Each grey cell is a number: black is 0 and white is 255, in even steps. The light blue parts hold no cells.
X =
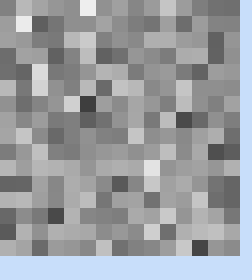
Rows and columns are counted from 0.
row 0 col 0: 129
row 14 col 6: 140
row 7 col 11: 74
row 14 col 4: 171
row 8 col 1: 197
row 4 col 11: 123
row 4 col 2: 219
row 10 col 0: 182
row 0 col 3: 150
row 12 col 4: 171
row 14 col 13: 192
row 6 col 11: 188
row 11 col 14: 101
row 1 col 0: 157
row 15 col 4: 150
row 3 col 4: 131
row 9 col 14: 93
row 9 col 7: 156
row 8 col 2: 139
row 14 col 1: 178
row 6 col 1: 110
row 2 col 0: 160
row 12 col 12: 197
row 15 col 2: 107
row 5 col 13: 143
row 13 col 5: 134
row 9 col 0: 124
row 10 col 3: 178
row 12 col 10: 163
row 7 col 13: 144
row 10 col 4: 170
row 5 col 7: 194
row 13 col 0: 104
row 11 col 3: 135
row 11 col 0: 100
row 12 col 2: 159

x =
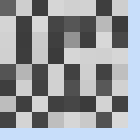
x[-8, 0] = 98
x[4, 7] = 191
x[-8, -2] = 62
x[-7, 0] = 212
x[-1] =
[68, 212, 69, 190, 214, 201, 82, 216]
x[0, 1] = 206
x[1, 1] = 62
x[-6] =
[209, 60, 202, 63, 147, 63, 216, 72]
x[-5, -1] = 214
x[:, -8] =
[98, 212, 209, 208, 84, 62, 189, 68]
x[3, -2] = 208
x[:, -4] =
[208, 86, 147, 214, 65, 80, 70, 214]
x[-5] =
[208, 61, 201, 59, 214, 209, 208, 214]
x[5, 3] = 209

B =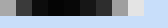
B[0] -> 168
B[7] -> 159
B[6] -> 45
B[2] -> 12

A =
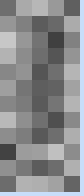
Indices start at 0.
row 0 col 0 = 110
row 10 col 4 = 176
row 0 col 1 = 170
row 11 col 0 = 108
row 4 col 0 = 135
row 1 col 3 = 105
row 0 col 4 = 95
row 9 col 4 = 140
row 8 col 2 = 89
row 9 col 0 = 66
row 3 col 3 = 85
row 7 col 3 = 79
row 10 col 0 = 144
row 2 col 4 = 129
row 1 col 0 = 150
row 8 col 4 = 174

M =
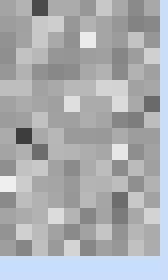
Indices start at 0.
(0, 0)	164
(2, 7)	155
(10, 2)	199
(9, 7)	231
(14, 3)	163
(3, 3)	150
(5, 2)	162
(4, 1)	178
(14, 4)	138
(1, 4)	152
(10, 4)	139
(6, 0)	162
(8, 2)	169
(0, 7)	168
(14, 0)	147
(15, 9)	172
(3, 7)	133
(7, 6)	165
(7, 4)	160
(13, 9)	211
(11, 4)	153
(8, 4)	154
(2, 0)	146
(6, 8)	169
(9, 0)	164
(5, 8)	162
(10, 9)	160
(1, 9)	136
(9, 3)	182
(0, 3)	171
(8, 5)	154
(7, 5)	173
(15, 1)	134
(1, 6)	165
